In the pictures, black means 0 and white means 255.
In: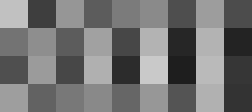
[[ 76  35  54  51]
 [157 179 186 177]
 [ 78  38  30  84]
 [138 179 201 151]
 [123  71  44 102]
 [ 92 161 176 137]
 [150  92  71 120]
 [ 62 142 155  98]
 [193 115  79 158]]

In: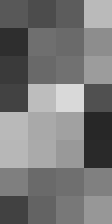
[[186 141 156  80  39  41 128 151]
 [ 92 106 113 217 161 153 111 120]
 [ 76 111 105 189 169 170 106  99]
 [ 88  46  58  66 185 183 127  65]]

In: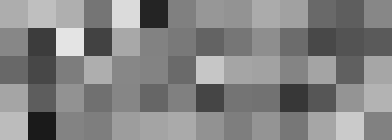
[[135  90 166 179 129]
 [ 94  83  96 148 202]
 [105  72 164  86 166]
 [161 108 132  55 119]
 [171 142 162 114 148]
 [147 118 165 116 126]
 [151  99 198  69 146]
 [128 121 106 128 170]
 [ 36 130 131 102 164]
 [219 168 135 134 157]
 [117  66 174 112 126]
 [175 228 125 146 131]
 [191  60  71  93  26]
 [173 135 104 165 188]]

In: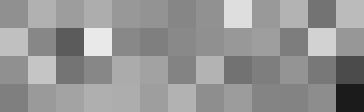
[[187 151  75  27]
 [115 210 120 141]
 [179 125 148 131]
 [153 158 126 132]
 [222 152 114 156]
 [145 144 179 142]
 [134 137 131 178]
 [147 127 162 158]
 [152 136 171 173]
 [173 233 135 175]
 [157  91 116 163]
 [177 135 197 154]
 [144 192 144 127]]

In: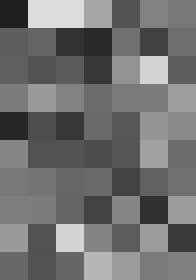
[[120 110  94 156 138 108 111 155  58 126]
 [129  65 211 123 149 161  96  48 155 122]
 [ 82 113 147 122  87  86  68 134  92 155]
 [165  41  56 107 106  76 106  67 131 181]
 [220  50  91 129  55  83 102 101 211 101]
 [219 100  83 154  77  81 116 124  81  83]
 [ 30  94  95 124  38 133 120 125 154 104]]

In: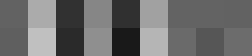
[[ 98 108]
 [ 99  86]
 [ 99 106]
 [161 181]
 [ 48  25]
 [134 143]
 [ 49  42]
 [171 192]
 [ 98  95]]

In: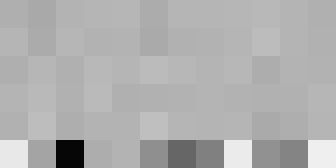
[[176 177 178 182 181 239]
 [180 180 179 177 174 132]
 [184 188 173 177 170 145]
 [182 181 183 178 181 235]
 [181 178 180 180 180 128]
 [181 177 183 178 181 102]
 [172 170 187 177 191 143]
 [182 179 181 176 179 179]
 [181 178 184 186 179 173]
 [179 182 176 177 174   6]
 [169 171 182 185 189 164]
 [175 181 175 180 177 232]]

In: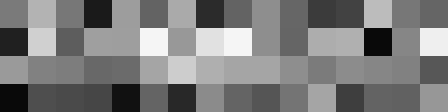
[[101 239  87 151]
 [119 134 129  97]
 [188   9 134  99]
 [ 66 176 140  62]
 [ 59 173 123 165]
 [102 101 142 116]
 [142 142 165  85]
 [ 99 245 165 100]
 [ 43 225 175 139]
 [170 152 205  40]
 [ 99 245 165 100]
 [157 158 107  17]
 [ 26 159 104  70]
 [119  93 125  74]
 [179 208 129  78]
 [122  32 154   9]]
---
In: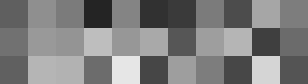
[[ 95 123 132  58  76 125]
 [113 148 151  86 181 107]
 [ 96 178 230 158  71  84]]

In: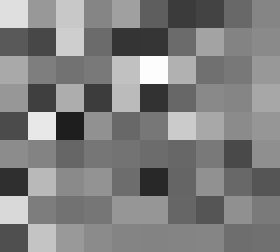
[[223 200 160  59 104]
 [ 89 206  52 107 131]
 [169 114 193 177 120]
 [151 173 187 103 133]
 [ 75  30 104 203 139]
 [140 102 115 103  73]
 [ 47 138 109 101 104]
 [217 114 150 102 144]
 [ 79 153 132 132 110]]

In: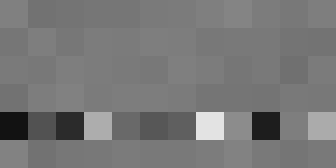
[[128 116 118 123 132 120]
 [118 119 123 125 121 116]
 [122 126 122 127 118 112]
 [114 129 125 123 117 121]
 [ 18  43 105  95 140 126]
 [130 119 123 121 130 117]]

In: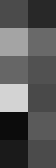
[[ 75]
 [164]
 [102]
 [211]
 [ 12]
 [ 26]]

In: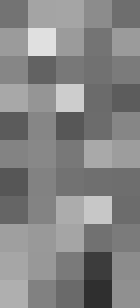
[[115 165 110]
 [155 155 155]
 [134 120 123]
 [168 205  92]
 [ 91  87 134]
 [131 120 157]
 [ 86 114 110]
 [101 172 108]
 [159 165 123]
 [166 122 140]
 [175 106 144]]

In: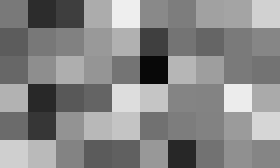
[[121  62 238 125 164]
 [ 92 129 177 116 122]
 [103 174 116 182 122]
 [178  88 221 132 236]
 [107 147 196 125 155]
 [207 131  96  39 144]]

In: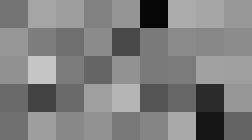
[[116 158 149 172 152]
 [150 111  72 138 140]
 [145 123 146 123 159]
 [106 106 181 102 150]
 [112 136 120 168 100]]
